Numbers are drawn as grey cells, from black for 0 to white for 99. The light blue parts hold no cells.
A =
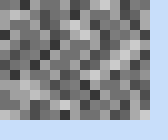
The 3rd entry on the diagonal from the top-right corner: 57
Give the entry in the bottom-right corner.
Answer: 79
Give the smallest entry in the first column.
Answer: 21
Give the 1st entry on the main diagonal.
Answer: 44
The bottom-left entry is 74
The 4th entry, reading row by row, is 62
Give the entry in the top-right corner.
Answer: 44
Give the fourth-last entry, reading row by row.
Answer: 30
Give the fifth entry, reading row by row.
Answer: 44
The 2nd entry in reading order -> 48
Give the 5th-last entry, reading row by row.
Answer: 62
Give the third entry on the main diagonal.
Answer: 44
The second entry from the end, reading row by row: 66
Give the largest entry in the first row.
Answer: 79

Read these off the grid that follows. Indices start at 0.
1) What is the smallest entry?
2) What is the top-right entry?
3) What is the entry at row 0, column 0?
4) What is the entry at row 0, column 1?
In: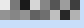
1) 10
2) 24
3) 91
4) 47

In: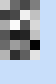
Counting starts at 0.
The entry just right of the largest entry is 33
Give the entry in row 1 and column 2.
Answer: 93
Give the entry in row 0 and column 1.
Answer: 41
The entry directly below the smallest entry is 88
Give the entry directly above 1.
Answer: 75
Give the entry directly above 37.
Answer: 49
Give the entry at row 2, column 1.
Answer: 97
